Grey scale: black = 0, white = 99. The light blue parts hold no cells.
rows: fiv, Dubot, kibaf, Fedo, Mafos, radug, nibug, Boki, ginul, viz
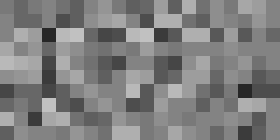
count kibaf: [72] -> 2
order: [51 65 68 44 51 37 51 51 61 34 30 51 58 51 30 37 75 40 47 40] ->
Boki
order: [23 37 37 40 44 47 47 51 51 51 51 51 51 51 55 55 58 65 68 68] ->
viz

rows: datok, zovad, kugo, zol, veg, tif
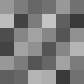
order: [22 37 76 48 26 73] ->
zovad
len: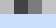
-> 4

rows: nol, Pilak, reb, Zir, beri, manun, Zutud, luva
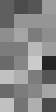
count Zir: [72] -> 1
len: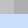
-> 2

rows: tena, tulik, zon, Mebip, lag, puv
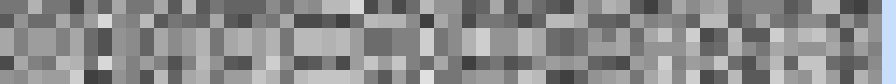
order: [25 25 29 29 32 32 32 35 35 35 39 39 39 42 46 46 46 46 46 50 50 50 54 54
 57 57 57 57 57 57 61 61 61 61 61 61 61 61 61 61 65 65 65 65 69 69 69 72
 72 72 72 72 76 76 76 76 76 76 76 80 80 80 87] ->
puv
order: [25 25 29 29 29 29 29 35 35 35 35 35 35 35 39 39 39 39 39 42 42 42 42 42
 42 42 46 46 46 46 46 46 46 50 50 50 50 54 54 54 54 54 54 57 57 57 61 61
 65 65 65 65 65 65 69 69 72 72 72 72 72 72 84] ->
tulik

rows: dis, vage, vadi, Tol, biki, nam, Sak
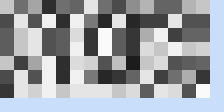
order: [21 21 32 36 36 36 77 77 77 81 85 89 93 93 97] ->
Tol
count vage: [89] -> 3
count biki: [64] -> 1
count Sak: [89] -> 5
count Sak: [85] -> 2

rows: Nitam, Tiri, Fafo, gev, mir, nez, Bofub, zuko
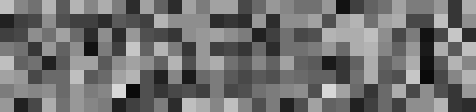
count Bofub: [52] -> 3
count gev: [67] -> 2
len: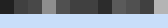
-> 12
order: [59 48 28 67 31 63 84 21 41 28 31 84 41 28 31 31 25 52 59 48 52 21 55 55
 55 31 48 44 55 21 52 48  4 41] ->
Bofub
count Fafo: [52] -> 0
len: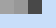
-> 3
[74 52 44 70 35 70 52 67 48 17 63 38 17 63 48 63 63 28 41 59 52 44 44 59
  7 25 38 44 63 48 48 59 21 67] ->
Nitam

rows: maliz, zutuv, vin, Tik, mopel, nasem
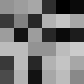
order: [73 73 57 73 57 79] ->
Tik
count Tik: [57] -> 2
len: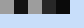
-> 5
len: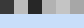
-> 6
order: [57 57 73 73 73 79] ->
Tik

